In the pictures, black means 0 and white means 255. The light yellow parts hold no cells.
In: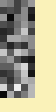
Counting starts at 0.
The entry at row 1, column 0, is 65
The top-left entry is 139
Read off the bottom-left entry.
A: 9
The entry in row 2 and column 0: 152
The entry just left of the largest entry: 79
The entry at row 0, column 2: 65
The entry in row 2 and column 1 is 9
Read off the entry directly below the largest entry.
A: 79
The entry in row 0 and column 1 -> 123
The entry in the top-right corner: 152
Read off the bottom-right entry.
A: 182
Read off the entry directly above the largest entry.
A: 109

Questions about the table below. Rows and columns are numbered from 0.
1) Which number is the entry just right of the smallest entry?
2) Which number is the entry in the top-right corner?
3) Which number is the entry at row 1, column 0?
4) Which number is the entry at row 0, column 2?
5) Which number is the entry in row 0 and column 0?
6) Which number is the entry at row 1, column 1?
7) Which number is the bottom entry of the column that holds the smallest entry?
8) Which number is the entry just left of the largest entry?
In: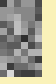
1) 120
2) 75
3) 150
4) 107
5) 61
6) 150
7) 61
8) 107

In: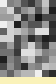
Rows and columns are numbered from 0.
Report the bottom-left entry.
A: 143
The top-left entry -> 239
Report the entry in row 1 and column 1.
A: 210
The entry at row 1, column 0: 168
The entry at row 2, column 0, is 156
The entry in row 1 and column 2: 84
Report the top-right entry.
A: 72
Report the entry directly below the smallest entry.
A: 84
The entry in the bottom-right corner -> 43
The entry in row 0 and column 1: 129
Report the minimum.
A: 19
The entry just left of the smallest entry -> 114
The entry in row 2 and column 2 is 196

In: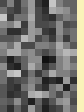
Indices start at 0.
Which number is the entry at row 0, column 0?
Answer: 74
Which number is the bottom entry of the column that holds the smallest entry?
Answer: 32
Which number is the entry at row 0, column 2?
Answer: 59
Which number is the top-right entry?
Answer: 99
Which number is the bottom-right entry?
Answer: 99
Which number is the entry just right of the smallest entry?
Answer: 32
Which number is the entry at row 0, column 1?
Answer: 128
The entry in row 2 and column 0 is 198
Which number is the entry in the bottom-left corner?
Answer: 86
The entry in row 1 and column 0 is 113
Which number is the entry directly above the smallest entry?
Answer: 74
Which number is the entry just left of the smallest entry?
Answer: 141

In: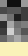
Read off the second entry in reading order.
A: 15
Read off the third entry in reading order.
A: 15
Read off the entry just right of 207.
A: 126
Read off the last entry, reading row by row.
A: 126
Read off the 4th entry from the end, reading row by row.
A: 100
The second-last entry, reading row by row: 167
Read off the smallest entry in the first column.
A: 45
